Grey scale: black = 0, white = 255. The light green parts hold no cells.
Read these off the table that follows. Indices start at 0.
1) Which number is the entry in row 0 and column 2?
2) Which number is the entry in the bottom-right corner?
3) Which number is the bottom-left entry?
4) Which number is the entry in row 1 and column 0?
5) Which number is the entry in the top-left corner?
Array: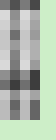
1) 122
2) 101
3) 187
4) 217
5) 122

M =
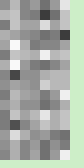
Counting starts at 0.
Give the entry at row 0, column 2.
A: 134
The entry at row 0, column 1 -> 184
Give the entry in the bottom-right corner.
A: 239
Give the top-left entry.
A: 144
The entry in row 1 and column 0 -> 184
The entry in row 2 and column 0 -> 124
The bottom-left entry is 134
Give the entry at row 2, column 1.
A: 195
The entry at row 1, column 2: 134
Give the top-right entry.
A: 229
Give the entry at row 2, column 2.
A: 163

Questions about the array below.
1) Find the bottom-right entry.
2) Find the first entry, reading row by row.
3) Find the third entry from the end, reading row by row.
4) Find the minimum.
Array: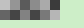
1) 182
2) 193
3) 69
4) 59

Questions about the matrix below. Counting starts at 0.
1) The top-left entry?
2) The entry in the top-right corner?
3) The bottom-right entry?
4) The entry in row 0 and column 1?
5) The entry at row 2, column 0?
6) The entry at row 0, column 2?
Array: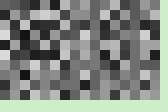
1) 99
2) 120
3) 153
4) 89
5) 172
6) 67
